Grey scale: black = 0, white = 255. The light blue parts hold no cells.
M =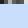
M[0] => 32
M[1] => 87
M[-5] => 180

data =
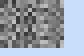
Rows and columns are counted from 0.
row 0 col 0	85
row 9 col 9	139
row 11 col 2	171
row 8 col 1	132
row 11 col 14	80
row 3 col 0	95
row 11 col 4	99
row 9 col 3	191
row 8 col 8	76
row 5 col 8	62
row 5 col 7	127
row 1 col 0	74
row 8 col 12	141
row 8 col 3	161
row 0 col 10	126
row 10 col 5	138
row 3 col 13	88
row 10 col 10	190
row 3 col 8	177
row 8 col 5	134
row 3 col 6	169
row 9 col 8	72
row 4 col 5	133
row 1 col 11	189
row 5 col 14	118
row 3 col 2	96
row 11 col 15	188
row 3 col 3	101
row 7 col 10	129
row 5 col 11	88
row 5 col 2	120
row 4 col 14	101
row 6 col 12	137
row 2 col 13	145
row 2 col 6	87

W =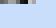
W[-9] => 101
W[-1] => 166
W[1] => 120

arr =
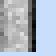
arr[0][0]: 132
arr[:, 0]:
[132, 149, 164, 127, 161, 141, 156, 141, 111, 143, 141, 153, 159]
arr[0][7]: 105
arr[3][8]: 26
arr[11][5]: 206
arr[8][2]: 199
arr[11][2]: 177
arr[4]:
[161, 154, 202, 169, 165, 203, 180, 100, 31]
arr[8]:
[111, 179, 199, 186, 188, 223, 176, 96, 26]
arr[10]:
[141, 153, 181, 173, 183, 188, 198, 107, 6]
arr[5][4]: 213
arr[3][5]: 204
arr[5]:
[141, 156, 182, 172, 213, 200, 205, 99, 13]
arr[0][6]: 190
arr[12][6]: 198
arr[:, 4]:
[192, 188, 212, 207, 165, 213, 167, 181, 188, 178, 183, 218, 179]
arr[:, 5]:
[186, 188, 225, 204, 203, 200, 186, 174, 223, 201, 188, 206, 193]
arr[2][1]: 167
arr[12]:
[159, 196, 204, 200, 179, 193, 198, 92, 12]
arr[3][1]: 174
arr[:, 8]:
[34, 44, 22, 26, 31, 13, 4, 20, 26, 31, 6, 24, 12]
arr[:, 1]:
[194, 202, 167, 174, 154, 156, 169, 177, 179, 143, 153, 161, 196]
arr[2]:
[164, 167, 193, 198, 212, 225, 195, 109, 22]
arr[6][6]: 182

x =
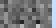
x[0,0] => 98
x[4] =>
[128, 148, 103, 112, 81, 132, 126, 78, 144, 111, 117, 113, 148]
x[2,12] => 84
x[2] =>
[109, 71, 127, 90, 105, 73, 113, 145, 53, 113, 136, 112, 84]
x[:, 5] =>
[102, 113, 73, 108, 132, 36, 180]
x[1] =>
[149, 101, 121, 114, 100, 113, 132, 101, 100, 135, 160, 113, 146]
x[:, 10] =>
[111, 160, 136, 130, 117, 99, 130]
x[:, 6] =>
[120, 132, 113, 103, 126, 117, 117]
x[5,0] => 80
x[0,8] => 83
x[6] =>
[128, 81, 133, 142, 119, 180, 117, 99, 95, 198, 130, 112, 109]
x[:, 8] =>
[83, 100, 53, 94, 144, 93, 95]
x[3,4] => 90
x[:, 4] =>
[118, 100, 105, 90, 81, 64, 119]
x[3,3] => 96
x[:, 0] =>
[98, 149, 109, 110, 128, 80, 128]
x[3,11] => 112

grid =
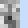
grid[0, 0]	142
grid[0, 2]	169
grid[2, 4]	131
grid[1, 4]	217
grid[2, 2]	132
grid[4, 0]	216
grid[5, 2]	96
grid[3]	[145, 136, 126, 171, 174]
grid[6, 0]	209
